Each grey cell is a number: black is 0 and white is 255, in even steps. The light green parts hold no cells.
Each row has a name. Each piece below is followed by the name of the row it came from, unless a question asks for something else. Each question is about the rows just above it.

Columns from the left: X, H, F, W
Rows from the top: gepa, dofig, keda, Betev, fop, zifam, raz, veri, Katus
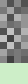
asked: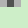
keda
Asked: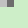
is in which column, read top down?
H
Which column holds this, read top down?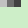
H
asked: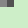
gepa

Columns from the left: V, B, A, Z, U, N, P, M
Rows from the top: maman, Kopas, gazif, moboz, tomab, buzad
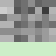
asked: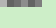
moboz
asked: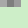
buzad

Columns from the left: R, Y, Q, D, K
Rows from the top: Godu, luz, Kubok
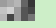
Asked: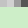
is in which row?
luz
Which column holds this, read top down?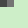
K
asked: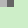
Godu
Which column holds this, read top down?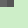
D

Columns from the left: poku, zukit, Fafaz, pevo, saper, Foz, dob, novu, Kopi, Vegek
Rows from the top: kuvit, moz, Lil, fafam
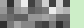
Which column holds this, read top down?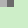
Vegek
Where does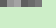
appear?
moz
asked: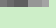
Lil
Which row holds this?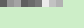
moz
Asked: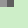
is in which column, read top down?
Fafaz

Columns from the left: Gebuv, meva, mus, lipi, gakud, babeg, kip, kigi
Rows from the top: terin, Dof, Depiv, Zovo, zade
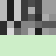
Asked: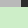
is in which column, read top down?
Gebuv
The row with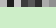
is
Depiv
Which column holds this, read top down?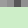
kigi
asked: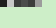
terin
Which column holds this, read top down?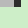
Gebuv
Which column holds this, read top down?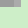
kip

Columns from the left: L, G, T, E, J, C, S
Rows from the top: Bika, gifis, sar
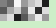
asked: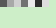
gifis
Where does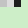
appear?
Bika
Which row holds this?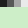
sar
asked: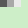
sar

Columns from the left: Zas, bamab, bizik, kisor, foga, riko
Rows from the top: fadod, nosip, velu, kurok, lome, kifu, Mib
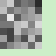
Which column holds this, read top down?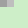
foga
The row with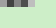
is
kifu
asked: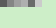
Mib
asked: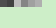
lome
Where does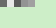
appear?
velu
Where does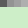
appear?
velu

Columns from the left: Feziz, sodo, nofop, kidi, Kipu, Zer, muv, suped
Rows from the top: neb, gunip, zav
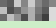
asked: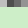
gunip
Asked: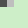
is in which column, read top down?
sodo

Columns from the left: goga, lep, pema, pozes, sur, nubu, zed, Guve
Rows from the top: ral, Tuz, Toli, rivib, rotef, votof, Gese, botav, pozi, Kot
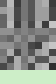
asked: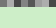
botav
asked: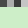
rivib
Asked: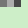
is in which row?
botav

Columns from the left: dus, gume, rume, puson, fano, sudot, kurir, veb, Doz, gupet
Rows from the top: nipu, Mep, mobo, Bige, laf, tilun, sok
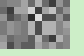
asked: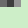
nipu
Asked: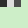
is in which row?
mobo
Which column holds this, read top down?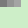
dus
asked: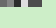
mobo
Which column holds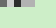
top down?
fano

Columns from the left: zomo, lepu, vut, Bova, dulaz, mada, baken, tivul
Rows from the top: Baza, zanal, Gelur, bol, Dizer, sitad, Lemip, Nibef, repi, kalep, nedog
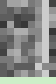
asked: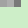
Baza
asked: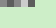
sitad

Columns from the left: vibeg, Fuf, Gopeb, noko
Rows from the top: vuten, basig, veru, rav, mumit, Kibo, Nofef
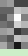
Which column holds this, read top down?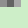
Fuf
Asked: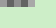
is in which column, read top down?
Fuf

